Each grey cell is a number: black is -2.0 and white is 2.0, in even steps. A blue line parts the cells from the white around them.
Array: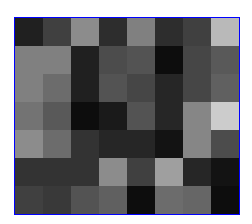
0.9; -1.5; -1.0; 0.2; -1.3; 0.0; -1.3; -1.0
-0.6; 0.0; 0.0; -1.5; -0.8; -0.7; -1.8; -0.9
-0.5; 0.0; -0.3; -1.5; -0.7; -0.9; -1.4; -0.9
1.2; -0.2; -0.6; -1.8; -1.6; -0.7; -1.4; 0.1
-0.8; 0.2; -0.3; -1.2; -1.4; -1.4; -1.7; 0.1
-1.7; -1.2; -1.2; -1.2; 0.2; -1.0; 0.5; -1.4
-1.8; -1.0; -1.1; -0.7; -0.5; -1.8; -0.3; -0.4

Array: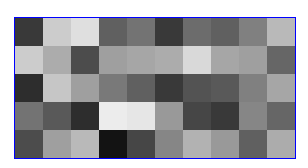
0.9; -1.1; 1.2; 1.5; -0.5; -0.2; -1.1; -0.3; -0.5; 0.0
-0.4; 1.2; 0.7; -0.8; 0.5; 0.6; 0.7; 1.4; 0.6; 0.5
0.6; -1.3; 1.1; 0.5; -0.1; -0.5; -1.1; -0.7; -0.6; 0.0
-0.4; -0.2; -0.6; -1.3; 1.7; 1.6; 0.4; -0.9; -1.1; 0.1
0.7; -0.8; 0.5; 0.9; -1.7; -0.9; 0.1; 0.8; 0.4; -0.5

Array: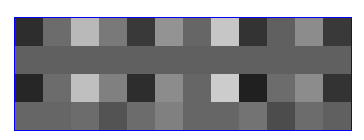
-1.1; -1.3; -0.3; 0.9; -0.1; -1.1; 0.3; -0.4; 1.1; -1.2; -0.5; 0.2
-0.5; -0.5; -0.5; -0.5; -0.5; -0.5; -0.5; -0.5; -0.5; -0.5; -0.5; -0.5
-1.2; -1.4; -0.3; 1.0; 0.0; -1.3; 0.2; -0.4; 1.2; -1.5; -0.3; 0.2
-0.5; -0.4; -0.4; -0.3; -0.7; -0.3; 0.0; -0.4; -0.4; -0.2; -0.8; -0.3

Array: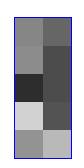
-0.4; 0.1
-0.8; 0.2
-0.8; -1.3
-0.7; 1.3
0.9; 0.3

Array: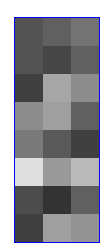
-0.2; -0.7; -0.5
-0.5; -0.7; -0.9
0.2; -1.0; 0.6
-0.5; 0.2; 0.5
-1.0; -0.1; -0.6
0.9; 1.5; 0.4
-0.5; -0.8; -1.2
0.3; -1.0; 0.5

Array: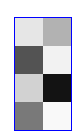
0.8; 1.6
1.8; -0.7
-1.7; 1.3
1.9; -0.1

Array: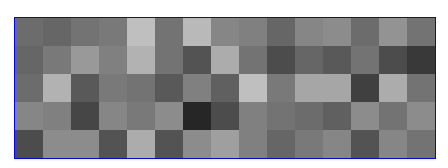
-0.2; -0.3; -0.4; -0.2; -0.1; 1.0; -0.2; 0.9; 0.1; 0.0; -0.4; 0.1; 0.2; -0.3; 0.3
-1.1; -0.4; -0.1; 0.4; 0.0; 0.8; -0.2; -0.7; 0.7; -0.2; -0.8; -0.4; -0.6; -0.2; -0.8
-0.2; -0.3; 0.8; -0.6; -0.1; -0.2; -0.6; 0.0; -0.5; 1.0; -0.1; 0.6; 0.6; -1.0; 0.7
0.2; 0.1; 0.0; -0.9; 0.1; -0.1; 0.2; -1.4; -0.8; 0.0; -0.2; -0.3; -0.5; 0.2; -0.2
-0.2; -0.8; 0.2; 0.2; -0.7; 0.7; -0.7; 0.2; 0.5; 0.0; -0.4; -0.1; 0.1; -0.7; 0.1
